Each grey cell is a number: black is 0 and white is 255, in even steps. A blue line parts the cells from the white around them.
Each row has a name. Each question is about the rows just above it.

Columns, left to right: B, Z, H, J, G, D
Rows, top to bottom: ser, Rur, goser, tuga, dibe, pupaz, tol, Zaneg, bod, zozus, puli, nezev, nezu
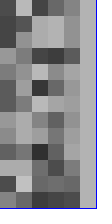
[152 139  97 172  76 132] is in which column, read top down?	B
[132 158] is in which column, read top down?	H
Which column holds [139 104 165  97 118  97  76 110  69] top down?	J
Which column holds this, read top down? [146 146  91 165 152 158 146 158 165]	G
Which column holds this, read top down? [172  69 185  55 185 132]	H
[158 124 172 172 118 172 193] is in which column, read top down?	Z
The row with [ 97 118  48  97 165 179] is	zozus

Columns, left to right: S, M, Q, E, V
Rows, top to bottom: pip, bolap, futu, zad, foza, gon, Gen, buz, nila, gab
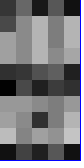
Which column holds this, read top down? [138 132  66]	M
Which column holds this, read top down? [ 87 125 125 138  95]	E
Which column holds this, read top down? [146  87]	E
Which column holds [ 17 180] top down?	V
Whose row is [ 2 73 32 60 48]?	gon

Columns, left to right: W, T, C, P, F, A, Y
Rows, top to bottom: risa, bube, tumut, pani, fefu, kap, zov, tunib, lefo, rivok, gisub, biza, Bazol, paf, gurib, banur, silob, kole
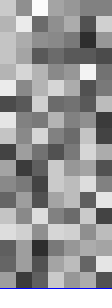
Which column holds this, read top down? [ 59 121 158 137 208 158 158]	T
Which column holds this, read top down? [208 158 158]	T

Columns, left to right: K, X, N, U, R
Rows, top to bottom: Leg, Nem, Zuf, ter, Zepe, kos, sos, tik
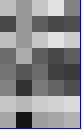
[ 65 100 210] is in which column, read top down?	U
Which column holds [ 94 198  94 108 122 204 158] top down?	N
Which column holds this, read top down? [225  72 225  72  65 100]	U
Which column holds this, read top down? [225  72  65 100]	U

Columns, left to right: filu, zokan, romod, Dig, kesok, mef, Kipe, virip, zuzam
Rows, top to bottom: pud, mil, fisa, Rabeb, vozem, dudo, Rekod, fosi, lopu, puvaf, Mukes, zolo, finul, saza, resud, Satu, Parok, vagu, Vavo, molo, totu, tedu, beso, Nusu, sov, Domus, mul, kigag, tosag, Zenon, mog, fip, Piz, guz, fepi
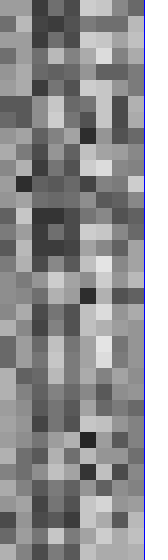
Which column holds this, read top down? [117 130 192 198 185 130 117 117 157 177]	Dig
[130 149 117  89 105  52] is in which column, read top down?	Dig
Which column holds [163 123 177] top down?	zokan

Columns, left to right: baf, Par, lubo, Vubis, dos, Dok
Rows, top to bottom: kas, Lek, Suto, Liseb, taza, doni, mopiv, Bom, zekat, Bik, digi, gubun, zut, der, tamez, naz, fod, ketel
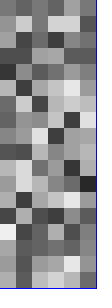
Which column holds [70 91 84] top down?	Par
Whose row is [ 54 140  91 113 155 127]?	taza
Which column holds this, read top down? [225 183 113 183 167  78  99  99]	lubo
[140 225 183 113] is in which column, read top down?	lubo
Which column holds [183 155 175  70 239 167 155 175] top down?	baf

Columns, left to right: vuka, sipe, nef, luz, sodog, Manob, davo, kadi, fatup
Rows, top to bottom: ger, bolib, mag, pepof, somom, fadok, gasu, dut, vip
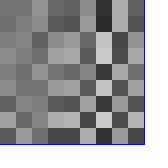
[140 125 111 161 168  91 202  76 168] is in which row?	pepof
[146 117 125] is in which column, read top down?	nef

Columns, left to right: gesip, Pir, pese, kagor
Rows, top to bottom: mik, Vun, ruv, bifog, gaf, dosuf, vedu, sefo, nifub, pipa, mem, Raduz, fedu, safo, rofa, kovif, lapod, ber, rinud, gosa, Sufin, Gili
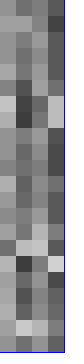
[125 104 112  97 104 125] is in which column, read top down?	Pir
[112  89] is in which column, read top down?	kagor
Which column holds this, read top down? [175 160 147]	gesip
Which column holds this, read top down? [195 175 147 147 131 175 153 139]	gesip
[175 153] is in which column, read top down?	gesip

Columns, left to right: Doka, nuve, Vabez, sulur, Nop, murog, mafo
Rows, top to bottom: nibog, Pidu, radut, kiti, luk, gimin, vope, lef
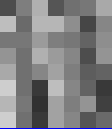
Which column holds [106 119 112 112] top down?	nuve
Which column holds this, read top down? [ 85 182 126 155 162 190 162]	sulur
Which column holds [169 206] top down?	Doka

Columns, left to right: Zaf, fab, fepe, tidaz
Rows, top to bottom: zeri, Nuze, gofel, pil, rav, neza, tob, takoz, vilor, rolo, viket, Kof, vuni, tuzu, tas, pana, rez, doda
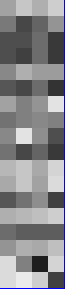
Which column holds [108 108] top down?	fepe
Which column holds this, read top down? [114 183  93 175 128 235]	fab
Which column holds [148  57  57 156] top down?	tidaz

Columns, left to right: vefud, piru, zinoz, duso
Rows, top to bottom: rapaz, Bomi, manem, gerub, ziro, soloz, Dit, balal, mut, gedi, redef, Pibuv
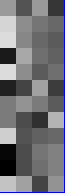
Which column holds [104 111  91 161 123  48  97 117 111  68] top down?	zinoz
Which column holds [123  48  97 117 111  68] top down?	zinoz
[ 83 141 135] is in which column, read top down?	piru
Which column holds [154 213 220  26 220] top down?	vefud
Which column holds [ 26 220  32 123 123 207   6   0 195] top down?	vefud
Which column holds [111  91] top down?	zinoz

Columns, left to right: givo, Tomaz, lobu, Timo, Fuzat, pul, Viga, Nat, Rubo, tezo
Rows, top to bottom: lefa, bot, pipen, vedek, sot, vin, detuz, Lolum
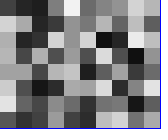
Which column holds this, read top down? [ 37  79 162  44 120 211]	Nat
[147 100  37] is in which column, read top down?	Nat
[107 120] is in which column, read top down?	pul
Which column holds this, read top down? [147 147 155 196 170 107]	Fuzat

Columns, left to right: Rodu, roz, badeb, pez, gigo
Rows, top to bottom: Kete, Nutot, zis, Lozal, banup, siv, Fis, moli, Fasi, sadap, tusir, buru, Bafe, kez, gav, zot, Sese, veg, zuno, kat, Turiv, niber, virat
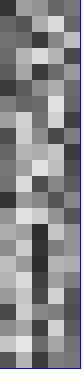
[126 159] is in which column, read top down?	Rodu
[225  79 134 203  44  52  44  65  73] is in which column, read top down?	badeb
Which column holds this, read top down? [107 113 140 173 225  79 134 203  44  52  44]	badeb
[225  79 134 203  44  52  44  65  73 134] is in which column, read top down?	badeb
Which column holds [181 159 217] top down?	roz
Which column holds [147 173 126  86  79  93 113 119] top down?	gigo
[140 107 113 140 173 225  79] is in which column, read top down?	badeb

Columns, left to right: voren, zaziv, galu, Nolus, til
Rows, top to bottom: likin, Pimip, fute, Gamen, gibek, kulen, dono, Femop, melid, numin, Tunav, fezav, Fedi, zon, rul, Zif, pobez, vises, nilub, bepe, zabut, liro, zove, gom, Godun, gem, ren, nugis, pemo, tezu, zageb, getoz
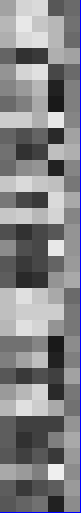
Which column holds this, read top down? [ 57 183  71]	galu
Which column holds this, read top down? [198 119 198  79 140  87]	voren
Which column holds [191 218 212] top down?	Nolus
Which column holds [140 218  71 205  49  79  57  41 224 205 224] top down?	zaziv
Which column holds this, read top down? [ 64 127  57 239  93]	Nolus
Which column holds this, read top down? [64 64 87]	galu
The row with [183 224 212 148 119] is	zabut

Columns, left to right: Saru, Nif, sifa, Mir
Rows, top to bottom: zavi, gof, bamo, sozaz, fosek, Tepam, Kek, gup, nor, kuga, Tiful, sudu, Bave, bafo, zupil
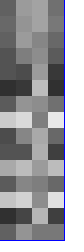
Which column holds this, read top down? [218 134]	Nif
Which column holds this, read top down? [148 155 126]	Nif
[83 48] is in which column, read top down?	Saru
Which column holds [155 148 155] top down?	Nif
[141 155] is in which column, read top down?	sifa
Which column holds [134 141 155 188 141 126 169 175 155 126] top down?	sifa

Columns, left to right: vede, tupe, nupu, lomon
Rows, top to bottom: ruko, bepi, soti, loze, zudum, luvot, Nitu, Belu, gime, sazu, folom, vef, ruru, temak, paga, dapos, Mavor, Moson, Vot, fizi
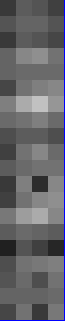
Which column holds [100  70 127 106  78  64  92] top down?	vede
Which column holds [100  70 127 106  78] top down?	vede
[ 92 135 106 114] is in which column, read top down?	tupe
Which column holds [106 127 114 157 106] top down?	tupe
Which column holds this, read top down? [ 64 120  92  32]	vede
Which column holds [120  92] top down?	vede

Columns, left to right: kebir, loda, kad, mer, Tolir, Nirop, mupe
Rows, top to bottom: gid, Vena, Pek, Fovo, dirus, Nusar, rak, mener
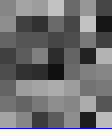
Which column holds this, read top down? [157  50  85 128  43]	kad
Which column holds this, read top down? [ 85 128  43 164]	kad
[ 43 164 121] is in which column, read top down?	kad

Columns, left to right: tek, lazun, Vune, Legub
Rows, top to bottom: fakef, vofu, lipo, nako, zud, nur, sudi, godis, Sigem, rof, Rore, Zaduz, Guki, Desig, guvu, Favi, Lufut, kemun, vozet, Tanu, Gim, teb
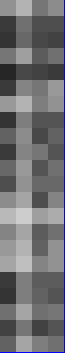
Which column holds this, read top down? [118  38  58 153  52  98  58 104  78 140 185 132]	tek
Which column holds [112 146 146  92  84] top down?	Legub
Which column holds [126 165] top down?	lazun
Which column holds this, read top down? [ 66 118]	Vune
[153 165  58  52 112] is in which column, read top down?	tek
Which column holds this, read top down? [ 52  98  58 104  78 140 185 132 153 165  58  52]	tek

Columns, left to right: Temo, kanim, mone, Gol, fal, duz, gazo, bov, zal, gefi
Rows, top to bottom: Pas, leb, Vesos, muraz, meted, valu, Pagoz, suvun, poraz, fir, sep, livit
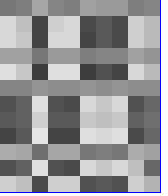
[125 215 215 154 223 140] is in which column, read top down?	fal
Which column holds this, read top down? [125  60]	duz
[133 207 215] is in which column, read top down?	Gol
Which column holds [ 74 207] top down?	fal
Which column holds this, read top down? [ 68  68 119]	mone
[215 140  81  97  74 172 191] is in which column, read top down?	zal
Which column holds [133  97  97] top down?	kanim

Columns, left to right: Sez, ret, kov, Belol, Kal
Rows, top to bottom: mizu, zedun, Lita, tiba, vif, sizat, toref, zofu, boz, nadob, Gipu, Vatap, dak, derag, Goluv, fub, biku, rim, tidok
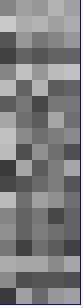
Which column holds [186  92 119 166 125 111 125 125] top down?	Belol
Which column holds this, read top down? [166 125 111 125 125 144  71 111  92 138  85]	Belol
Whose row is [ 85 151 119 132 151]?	Lita

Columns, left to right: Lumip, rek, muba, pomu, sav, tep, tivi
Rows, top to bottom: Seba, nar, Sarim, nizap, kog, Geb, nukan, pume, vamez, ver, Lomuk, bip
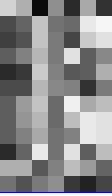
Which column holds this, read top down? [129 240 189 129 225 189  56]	sav
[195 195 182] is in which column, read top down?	muba
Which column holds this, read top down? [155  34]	tep
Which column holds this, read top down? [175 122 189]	tivi

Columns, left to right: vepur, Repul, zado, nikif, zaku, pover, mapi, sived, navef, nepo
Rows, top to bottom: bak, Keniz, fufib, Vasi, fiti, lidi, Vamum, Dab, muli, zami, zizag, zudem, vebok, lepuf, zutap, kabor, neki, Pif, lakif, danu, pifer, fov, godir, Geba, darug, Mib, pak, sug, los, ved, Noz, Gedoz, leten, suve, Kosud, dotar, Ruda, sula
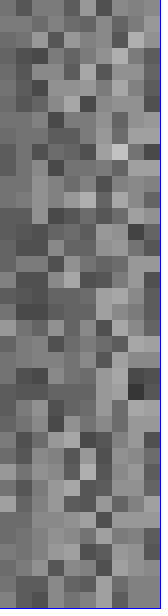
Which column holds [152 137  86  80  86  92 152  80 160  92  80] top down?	mapi
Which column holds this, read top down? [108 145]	sived
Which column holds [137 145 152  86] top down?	nikif

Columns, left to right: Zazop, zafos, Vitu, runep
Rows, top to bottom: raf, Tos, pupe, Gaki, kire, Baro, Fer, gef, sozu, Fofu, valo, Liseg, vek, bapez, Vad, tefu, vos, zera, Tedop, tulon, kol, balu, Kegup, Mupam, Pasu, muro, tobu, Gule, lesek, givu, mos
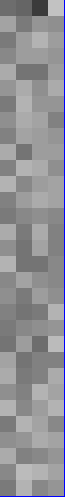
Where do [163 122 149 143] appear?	Tos
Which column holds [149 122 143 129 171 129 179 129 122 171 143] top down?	Zazop
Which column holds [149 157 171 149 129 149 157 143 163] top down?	runep
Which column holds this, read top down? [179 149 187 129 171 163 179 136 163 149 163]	runep
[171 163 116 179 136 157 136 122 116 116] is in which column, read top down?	zafos

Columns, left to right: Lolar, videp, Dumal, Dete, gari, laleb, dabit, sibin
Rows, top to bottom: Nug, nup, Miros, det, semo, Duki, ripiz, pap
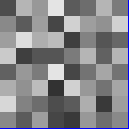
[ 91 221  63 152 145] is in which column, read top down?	videp
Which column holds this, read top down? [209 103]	sibin
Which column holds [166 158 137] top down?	sibin
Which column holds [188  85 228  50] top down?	Dete
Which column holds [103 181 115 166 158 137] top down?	sibin
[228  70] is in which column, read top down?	Dete
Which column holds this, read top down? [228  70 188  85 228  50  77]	Dete

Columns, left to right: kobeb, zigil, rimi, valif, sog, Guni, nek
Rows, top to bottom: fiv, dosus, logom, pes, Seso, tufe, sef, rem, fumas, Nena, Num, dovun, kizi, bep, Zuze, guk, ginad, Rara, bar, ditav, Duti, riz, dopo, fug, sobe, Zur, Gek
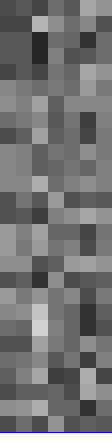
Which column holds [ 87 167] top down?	Guni
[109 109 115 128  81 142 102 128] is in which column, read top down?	sog
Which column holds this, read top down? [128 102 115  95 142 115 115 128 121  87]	valif
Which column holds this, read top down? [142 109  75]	kobeb
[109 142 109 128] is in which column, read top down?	valif
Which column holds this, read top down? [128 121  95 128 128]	zigil

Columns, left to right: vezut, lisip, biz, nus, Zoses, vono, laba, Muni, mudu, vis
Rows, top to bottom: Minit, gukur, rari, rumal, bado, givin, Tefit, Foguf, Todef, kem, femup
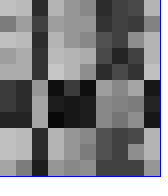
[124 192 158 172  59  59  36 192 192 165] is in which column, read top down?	vezut
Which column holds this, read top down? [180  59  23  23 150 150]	Zoses

